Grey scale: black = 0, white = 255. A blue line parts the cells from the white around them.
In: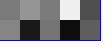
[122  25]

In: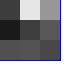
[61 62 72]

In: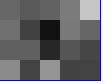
[103  65  39  66]

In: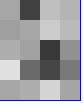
[166 167  56 121]

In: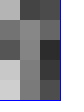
[180 135  44]

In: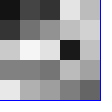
[ 19 114 226 187 101]

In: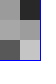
[155 157]

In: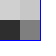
[208 127]

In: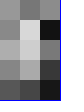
[152 216 121]
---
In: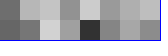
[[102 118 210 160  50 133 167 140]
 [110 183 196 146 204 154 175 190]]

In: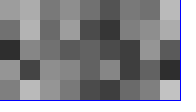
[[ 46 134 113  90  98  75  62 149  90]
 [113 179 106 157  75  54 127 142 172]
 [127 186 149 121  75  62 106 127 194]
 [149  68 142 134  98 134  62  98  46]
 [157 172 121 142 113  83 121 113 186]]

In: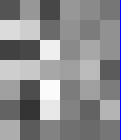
[[ 65  71 239 138 167 145]
 [ 84 151  71 151 138 118]
 [ 99  51 231 130  99 180]
 [159  77 251 124 159 124]
 [173  91 130 112 106 118]
 [206 200 167 159 186  91]
 [219 206 106 145 124 145]]

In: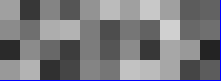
[[ 42 139 104  61 124  85 139  55 167 153  35]
 [139 111 173 179 124  77 118  98 208 104 111]
 [153 179  48  69 132 118 194 187 167  69  92]
 [160  55 132  85 147 187 160 200 160  92  98]]

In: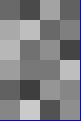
[[ 97  62 149 134]
 [105  74 163  97]
 [134 202  82 142]
 [157 120 120 190]
 [169 190 105 127]
 [183 113 142  68]]

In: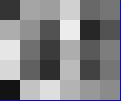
[[ 19 195 222 179 152 139]
 [ 52 165 158 208 104 117]
 [173 145  82 236  39  82]
 [215  96  45 187  66 117]
 [230 111  59 173  89 125]]

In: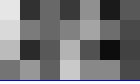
[[116 151  96 201 136 136  73]
 [187  42  88 179  81  13  65]
 [217 123 104 129 164 110  73]
 [230  49 104  57 144  26  88]]

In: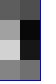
[[ 93  78]
 [132 112]
 [161   8]
 [210  22]]

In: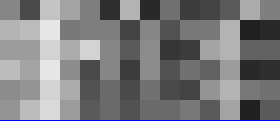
[[134  74 195 163 127  47 179  41 113  60  68  90 171 127]
 [140 148 211 171  82 106  74 113  74  68 148 179 120 113]
 [148 187 217 155  90 106  82 106 106 120  90 163  33  90]
 [155 155 211 171 211 134  90 140  54  60 163 179  98  98]
 [179 187 230 120 127 127  68 134  82 120 120 179  33  41]
 [187 163 230 140  74 134  60 140  82 113  98 155  41  47]]
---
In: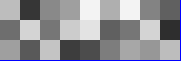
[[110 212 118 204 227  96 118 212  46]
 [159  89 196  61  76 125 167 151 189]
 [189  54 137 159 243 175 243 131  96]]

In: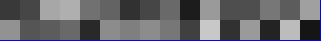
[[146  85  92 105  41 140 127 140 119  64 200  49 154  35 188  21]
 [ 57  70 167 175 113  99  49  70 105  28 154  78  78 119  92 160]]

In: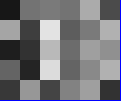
[[ 56 151  68 130 159  50]
 [ 23 115 122 115 171  75]
 [165  62 227  93 122 177]
 [ 30  50 185 108 159 144]
 [100  36 220 100 137 177]]

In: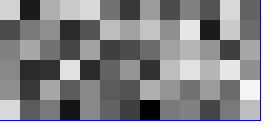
[[129 167 114  69 161  63  75 107 161 181 149  63 167]
 [ 75 121 143  42  83 189 161 195 143 231  27 202 107]
 [217  91 121  20 136  99  63   0 121 129  69 121 189]
 [143  56 167  91 136  91  83 175 149 114 155 107 244]
 [136  42  49 225  42  99 149  49 189 225 181 231 143]
 [210  27 175 202 217 114  56 155  75 129  83 217  99]]

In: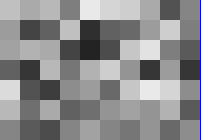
[[162 178 170  68  35  76 198 226 126  90]
 [192 170 184 126 233 213 206 170  82 133]
 [184 111 170  97 111 148 162 148 178  90]
 [133  90  76 133 162 133 118 148 105 141]
 [219  82  61 141 156 105 198 233 213 141]
 [156  68  97 192  47  97 105 156 206 126]
 [ 97  54 184 118 178 206 148  54 156  54]]

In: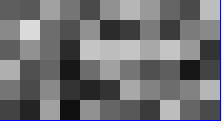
[[137 218 109  80 145  43  59 123  59 123 137]
 [ 94 145 109  43 196 189 196 168 196 153  51]
 [ 94  88 161 117  74 145 182 153 101  74 189]
 [175  80 101  23 109 161 117  80  94  23  67]
 [117  74 137  51  36  51 168 130 109 130 182]
 [ 67  36 161  16 145 101  88  59 189 101  74]]

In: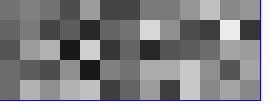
[[108 177 143 177 192  62 100 156  62 200 135 164 135]
 [ 85 156 177  25 207  54 100  40  85  93 108 164 156]
 [114 128 114  77 156  69  69 122 122 149 192 135 149]
 [100 122  69  93  40 100 114 215 143  77  62 235  54]
 [108  93  77 143  25 128 114 171 171 200 143  85 164]]

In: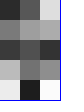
[[122 158 172]
 [187 114 142]
 [ 43  87 222]
 [ 58  80  51]
 [236  29 251]]
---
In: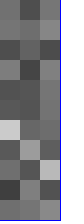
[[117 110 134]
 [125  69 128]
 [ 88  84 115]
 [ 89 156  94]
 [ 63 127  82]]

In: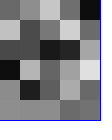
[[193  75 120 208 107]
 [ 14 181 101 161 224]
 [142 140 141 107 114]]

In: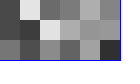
[[ 73  61 226 173 149 152]]

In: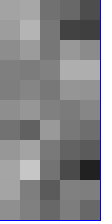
[[157 180 119  66  63]
 [127 124 129 174 174]
 [142 150 128 123 134]
 [151 163 121  99  91]
 [164 126  91 128 126]]

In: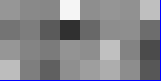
[[116 125  90  48 104 141 142 109]
 [189 126  96 143 158 173 141  87]]

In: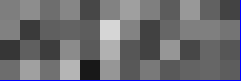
[[129  58  95  99  93 214 131  65 102 127 127 116]
 [109 160 113 181  24 150  88 121  89  99 102  93]]

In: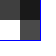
[[255  73]]

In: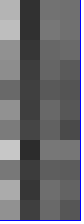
[[190  48 119 112]
 [141  61 101  90]
 [145  62 104  87]
 [199  44 119 118]
 [171  54 110  99]]

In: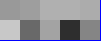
[[200 105 163  46 133]]
